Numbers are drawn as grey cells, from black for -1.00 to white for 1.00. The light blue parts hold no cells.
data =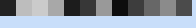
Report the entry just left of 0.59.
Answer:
0.48
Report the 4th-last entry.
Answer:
-0.52
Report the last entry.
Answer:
-0.41
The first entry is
-0.73

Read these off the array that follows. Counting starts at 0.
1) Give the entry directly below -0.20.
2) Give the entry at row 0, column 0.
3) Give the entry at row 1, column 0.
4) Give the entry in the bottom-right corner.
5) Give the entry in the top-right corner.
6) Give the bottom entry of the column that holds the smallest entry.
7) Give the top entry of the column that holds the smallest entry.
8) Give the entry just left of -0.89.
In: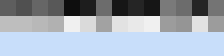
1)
0.44
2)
-0.26
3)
0.49
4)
0.22
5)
-0.09
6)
0.88
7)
-0.89
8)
-0.31

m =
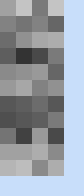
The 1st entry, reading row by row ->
0.26
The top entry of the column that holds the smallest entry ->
0.54
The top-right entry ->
0.54
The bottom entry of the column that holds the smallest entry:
0.48
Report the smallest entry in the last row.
0.08
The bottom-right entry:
0.36
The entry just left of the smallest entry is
-0.26
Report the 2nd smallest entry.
-0.49
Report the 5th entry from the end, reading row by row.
0.08
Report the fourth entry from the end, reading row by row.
0.42
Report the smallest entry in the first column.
-0.38
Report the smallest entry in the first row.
-0.04

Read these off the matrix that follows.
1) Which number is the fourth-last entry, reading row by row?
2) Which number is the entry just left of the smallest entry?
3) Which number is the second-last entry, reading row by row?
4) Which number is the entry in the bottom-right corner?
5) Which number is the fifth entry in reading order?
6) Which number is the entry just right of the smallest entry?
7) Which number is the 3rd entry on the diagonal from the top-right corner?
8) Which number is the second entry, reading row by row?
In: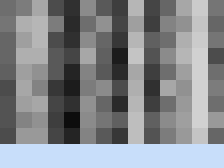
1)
-0.03
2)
-0.51
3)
0.54
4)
-0.20
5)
-0.62
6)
0.09
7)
0.37
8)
-0.03

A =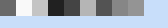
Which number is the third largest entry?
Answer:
0.42
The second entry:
0.95

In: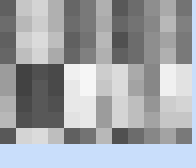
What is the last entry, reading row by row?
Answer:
-0.05
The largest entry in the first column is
0.44
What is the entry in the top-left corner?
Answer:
-0.25
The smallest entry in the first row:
-0.31
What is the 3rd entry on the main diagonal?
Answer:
0.72
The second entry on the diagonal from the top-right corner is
0.44
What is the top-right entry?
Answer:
-0.10
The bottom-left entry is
-0.31
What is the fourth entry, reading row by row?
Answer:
0.38
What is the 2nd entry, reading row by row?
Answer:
0.55
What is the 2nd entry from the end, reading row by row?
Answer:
0.28

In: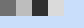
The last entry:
0.71
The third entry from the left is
-0.62
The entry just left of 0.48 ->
-0.12
